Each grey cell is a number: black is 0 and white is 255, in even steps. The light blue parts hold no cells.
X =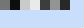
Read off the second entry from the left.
13
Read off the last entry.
40
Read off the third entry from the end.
61

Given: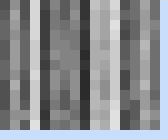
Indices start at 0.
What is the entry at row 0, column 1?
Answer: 143
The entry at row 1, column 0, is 91
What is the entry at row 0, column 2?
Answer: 81
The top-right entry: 111
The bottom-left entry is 102
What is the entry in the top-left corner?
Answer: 81
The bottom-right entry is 120
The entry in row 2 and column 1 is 155
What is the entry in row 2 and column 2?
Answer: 91
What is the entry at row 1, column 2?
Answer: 81

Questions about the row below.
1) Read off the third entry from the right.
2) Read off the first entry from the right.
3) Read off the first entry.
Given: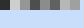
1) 97
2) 160
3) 46
